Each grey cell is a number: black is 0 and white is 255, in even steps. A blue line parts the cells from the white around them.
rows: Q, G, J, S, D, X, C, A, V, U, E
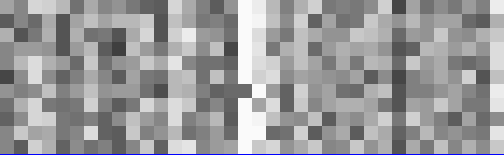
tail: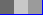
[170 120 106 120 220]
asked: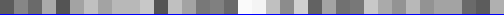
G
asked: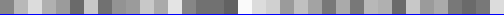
D

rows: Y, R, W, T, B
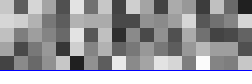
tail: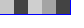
[171 152  60 192 105  32]
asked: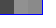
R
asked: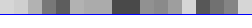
R

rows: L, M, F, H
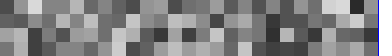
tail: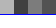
[156 162 111 197 176  90  56 162  64 124 197  97 132 118  48 182  90  56
 176 104  97  56]
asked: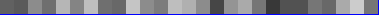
M
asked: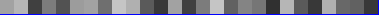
F

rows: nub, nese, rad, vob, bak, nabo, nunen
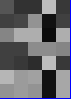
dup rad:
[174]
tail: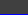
[140 140 133]
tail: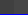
[147  17  64]
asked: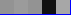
nunen
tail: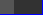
[189  56]
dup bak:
[56]
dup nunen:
[147]

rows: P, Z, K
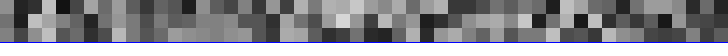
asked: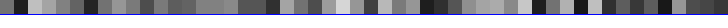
Z
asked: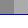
P
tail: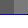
[107  30 191 164 107  99  36 114 156 156 137  42 107  36]
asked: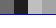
P
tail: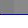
[ 85  85  48 164 114  77 156 214 150  63 184 122 150  30  48  85 143 164
 171 137 199  30 114 177  24 191  48  93  56  93  24 150  77  70  56]
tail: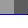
[ 56  99  85  30 143  93  70 129  56 150  63 177 122 177 171 199 156 137
 171 107 156 177  56  56  77 114  93 122 107  30 191 164 107  99  36 114
 156 156 137  42 107  36]

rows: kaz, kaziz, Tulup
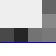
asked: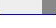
kaziz
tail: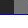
[121]
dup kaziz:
[238]
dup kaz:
[238]

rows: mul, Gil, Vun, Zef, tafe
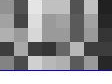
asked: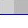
tafe
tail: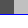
[33]
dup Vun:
[154]
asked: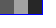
Gil
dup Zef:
[61]

